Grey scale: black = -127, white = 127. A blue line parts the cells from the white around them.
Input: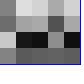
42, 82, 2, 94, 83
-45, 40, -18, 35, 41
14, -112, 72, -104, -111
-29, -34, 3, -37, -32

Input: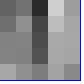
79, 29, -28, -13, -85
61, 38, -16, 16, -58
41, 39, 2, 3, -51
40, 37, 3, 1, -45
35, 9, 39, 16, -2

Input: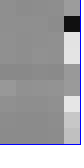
14, 28, 15, 12, 13
12, -111, 15, 15, 15
16, 99, 16, 14, 15
16, 100, 16, 14, 17
10, 25, 9, 9, 11
19, 26, 24, 17, 18
16, 102, 16, 14, 14
13, 71, 12, 11, 11
12, 64, 11, 11, 11

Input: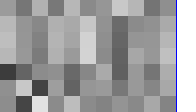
-11, 15, 27, -9, 49, -7, 55, 10, 22, 72, 54
17, 42, 56, 21, 8, 48, 41, 70, 18, -20, 11
22, 54, 62, 22, 2, 52, 37, 82, 15, -25, 21
23, 64, 55, 24, -4, 49, 26, 83, 11, -29, 39
-10, 45, -67, -27, 12, 16, -22, 7, 42, -31, 25
6, 40, 16, 72, -60, 30, -28, 22, 26, -7, 25
40, 4, 13, -58, 98, 11, 61, 11, 3, 20, 9

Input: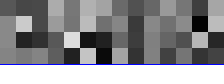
-64, 38, -40, -56, -54, 44, -8, 49, 35, -21, -46, -24, 25, -9
-124, 60, 9, 75, -54, 27, -10, 59, -15, 6, -69, 8, -14, 11
54, -88, 9, -92, -78, -39, 93, -108, -94, -24, -66, 0, -26, -47
-75, -60, 4, -5, 4, -33, -94, 68, -117, 36, -76, 1, -62, -10

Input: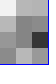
55, 52, 114
5, 11, 56
5, -74, 23
56, 25, 11

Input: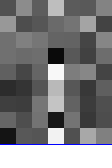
-38, 3, -46, 12, -34, 62, -36
36, -60, 24, -50, -41, -21, -11
-58, 6, -15, 0, -9, -27, -28
-62, -18, -15, -20, -17, -117, -39
7, -59, -31, -57, -26, 120, -2
-71, -32, -83, -75, -42, 57, -40
-67, -48, -64, -66, -9, 68, -29
-71, -50, -25, -49, -12, -104, -11
40, 0, -107, -39, -42, 114, -47

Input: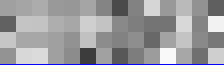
18, -33, 31, 36, 44, 24, 23, 37, 3, -53, 2, 85, 24, 58
4, 113, -31, 68, 66, 45, 38, 78, 66, 8, -1, -11, -12, 87
9, -7, 70, 38, 39, 31, 18, 65, 12, 1, 14, -23, 35, 69
-15, 79, 19, 87, 90, 32, 12, -67, 34, -40, -3, 28, 120, 38
